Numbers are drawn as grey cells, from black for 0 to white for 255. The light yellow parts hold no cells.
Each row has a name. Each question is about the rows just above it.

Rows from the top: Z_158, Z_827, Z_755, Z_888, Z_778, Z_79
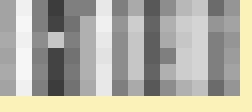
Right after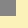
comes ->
[67]
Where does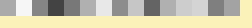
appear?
Z_778
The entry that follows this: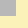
[198]
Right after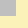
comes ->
[107]
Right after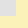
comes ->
[141]
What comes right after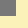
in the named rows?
[176]

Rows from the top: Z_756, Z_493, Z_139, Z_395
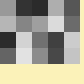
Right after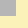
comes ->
[133]
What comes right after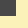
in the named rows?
[196]
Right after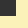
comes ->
[43]

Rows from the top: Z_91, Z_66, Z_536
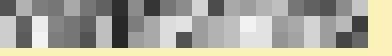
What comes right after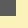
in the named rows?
[242]
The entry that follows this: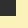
[140]
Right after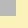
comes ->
[61]
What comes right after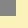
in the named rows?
[118]
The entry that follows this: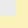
[133]
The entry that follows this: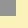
[162]
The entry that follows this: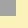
[211]

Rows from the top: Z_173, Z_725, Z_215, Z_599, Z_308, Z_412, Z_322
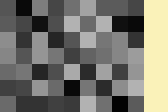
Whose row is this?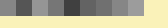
Z_599
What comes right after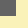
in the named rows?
[112]
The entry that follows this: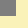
[70]
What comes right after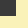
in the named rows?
[178]
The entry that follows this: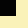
[91]
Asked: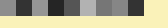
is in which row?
Z_215
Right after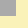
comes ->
[43]

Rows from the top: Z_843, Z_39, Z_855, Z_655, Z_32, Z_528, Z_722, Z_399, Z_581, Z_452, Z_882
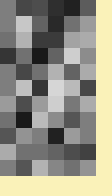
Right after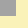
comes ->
[171]
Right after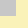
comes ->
[99]
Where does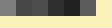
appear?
Z_843
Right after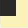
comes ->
[113]
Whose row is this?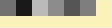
Z_399
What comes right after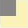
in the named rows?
[113]
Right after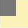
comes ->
[171]

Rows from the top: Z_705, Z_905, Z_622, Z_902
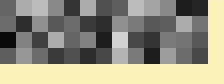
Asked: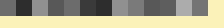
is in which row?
Z_905
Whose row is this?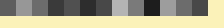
Z_902
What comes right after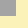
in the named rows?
[137]
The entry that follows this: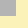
[122]
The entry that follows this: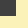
[172]

